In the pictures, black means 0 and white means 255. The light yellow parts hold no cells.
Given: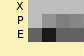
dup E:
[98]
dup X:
[189]
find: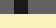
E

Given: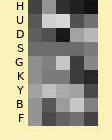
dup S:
[108]
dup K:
[122]

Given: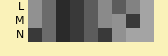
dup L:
[92]
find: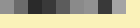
M
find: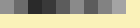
L

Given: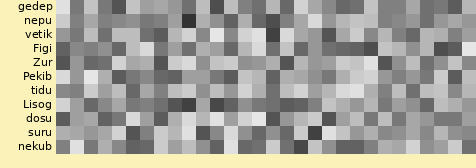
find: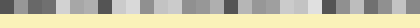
Zur
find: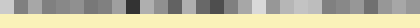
nepu

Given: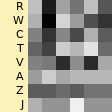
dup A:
[183]
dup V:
[43]
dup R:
[191]
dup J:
[148]

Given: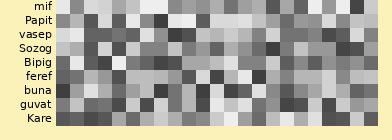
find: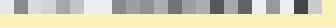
mif
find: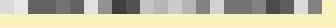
vasep
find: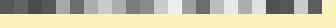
Kare

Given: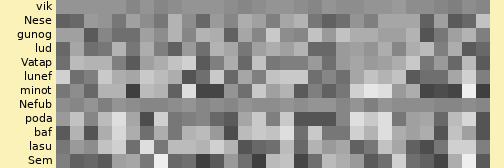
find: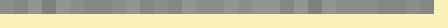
Nefub
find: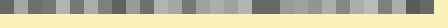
lud
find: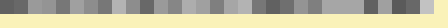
Nese
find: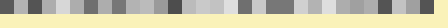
baf
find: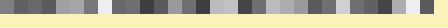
Sem
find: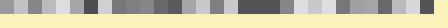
poda

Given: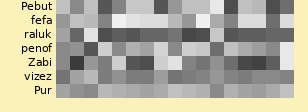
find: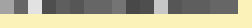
raluk
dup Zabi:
[206]
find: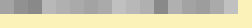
Pur

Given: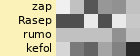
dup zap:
[193]
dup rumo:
[193]
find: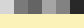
kefol
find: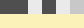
Rasep
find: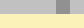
rumo
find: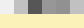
zap

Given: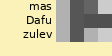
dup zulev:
[177]
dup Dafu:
[80]
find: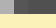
Dafu

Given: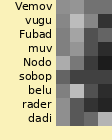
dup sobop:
[65]
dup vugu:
[135]
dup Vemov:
[114]
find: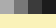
Nodo

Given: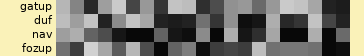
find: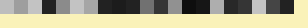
duf
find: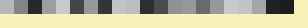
gatup
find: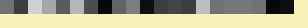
fozup
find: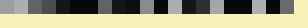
nav

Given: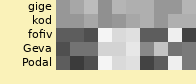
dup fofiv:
[93]
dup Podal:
[93]
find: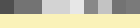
Geva
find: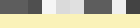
fofiv
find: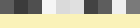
Podal

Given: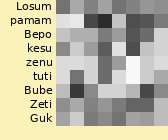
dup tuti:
[219]
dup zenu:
[219]

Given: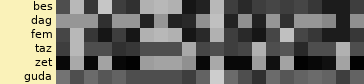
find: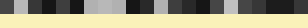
fem
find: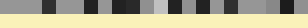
dag
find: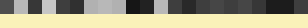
bes
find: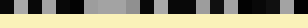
zet
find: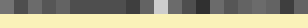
guda

